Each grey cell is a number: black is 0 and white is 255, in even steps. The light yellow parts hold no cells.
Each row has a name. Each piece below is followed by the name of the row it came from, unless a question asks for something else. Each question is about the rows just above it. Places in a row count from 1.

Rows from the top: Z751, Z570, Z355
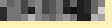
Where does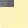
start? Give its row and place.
Z355, 7
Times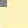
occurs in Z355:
3
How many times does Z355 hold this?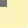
4
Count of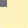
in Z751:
3
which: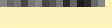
Z751
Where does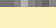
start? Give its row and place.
Z355, 2

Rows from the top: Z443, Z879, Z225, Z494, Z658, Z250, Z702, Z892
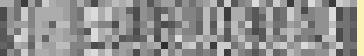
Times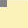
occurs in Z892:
10
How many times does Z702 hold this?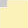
7
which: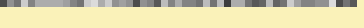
Z225
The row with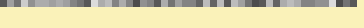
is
Z658
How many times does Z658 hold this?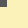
6
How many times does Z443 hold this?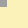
11
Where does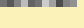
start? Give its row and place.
Z879, 36

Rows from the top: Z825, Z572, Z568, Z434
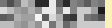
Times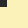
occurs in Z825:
3
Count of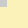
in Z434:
4
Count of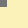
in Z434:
1
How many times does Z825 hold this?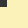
0
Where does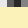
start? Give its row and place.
Z825, 8

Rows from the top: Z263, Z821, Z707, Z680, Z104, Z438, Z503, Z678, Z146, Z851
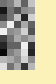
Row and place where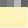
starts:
Z263, 1
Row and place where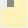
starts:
Z104, 1

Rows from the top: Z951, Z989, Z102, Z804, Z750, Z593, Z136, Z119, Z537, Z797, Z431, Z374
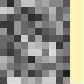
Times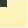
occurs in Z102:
1
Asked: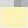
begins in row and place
Z374, 2
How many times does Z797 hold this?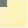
4
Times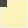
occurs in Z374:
2
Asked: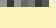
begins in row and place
Z750, 1

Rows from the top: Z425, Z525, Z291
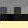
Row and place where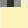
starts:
Z525, 2
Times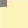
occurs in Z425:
4
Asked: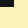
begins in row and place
Z291, 3
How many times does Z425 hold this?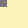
0
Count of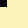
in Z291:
1
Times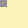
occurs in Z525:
1
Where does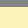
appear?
Z425

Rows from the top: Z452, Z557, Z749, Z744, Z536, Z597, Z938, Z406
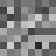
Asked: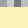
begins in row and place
Z749, 5
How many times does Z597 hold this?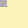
4
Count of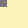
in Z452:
4
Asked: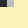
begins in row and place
Z938, 6
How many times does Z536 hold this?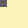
3

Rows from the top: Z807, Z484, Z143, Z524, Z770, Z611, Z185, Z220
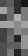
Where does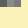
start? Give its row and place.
Z770, 2
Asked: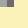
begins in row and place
Z484, 1
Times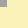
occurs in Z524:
3

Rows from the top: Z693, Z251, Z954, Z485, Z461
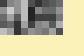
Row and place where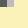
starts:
Z954, 3
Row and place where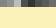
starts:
Z693, 2
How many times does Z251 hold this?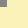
1

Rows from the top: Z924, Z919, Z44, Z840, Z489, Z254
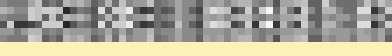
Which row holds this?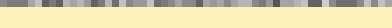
Z924
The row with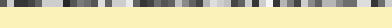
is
Z840
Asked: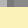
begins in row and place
Z489, 22
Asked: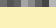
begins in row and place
Z919, 23
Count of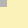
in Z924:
6
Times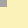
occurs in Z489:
11

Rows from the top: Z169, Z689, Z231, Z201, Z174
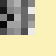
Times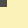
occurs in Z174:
2
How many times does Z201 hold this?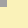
3
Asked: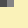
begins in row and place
Z174, 1

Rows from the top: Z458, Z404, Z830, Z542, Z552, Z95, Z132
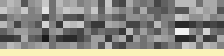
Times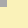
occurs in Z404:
5
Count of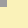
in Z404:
3
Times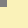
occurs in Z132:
7
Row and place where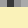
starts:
Z95, 15

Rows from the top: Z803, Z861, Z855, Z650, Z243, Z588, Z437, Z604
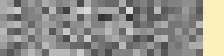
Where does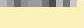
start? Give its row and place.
Z588, 3
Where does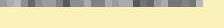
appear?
Z650
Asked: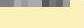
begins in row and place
Z650, 14
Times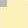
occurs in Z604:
4
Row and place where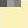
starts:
Z855, 12
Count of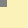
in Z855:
6

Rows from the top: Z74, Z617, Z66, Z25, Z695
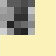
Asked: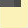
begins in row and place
Z74, 2
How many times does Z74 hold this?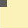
3
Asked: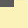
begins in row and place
Z74, 2
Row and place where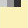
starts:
Z695, 1
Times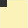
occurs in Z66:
2

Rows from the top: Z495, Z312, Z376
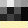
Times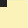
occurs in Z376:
2
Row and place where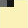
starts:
Z312, 1
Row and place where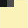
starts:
Z312, 2

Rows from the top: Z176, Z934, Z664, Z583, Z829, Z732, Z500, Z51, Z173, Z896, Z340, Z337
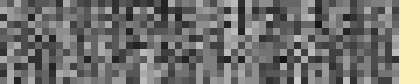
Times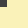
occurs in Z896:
7
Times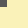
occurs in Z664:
7
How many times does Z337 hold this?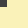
8
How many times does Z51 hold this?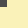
6
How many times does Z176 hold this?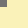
5

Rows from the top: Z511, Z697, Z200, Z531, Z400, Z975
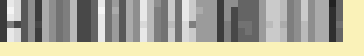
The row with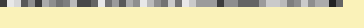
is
Z511
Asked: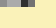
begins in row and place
Z531, 45
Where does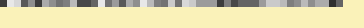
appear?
Z975
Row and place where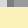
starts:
Z531, 27
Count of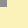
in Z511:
8
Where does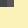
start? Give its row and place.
Z531, 3
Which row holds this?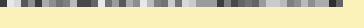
Z400

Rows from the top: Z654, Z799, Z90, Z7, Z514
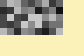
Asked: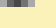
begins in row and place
Z654, 3
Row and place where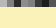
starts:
Z514, 1
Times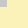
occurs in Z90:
3
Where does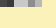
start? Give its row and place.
Z90, 3
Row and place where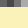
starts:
Z654, 4
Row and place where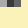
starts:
Z654, 7
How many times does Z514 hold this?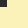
1

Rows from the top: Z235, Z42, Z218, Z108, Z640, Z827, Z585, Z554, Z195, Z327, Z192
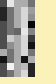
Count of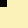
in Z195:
0
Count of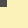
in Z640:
1
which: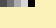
Z108

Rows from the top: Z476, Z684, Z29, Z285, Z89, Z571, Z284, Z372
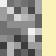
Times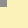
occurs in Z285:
4
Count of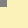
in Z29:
1
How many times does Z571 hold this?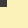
1
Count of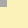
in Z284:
0

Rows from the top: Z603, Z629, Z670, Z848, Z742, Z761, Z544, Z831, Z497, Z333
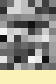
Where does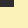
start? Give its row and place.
Z848, 3
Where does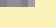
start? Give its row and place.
Z670, 3
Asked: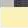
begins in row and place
Z629, 4
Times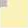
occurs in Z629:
2
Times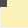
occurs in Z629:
1
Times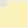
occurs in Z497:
2
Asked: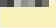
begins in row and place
Z333, 1

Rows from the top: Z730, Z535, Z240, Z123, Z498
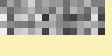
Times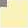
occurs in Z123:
4
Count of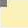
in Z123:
3
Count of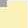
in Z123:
6
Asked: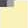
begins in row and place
Z498, 11
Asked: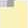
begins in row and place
Z498, 4

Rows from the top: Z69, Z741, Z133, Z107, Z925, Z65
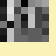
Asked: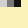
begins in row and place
Z133, 2
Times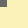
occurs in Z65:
3
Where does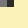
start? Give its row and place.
Z107, 3
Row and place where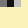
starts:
Z133, 3

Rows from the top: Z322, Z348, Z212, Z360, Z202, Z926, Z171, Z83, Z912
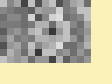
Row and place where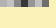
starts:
Z202, 5
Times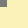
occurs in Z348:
2
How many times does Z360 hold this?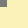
4

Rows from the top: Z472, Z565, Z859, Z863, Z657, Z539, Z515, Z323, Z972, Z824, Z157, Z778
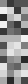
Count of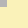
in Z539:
3
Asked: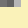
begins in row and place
Z824, 2
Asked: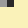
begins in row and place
Z972, 3

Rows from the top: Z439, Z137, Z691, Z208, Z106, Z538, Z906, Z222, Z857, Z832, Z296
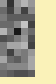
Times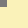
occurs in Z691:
1
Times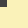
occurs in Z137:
2
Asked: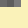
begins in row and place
Z857, 2
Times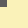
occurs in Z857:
1
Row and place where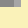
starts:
Z832, 3
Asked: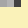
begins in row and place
Z906, 3
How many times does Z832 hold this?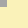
1

